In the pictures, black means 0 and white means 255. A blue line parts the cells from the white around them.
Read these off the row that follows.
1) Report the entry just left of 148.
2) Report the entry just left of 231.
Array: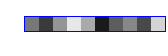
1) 58
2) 148
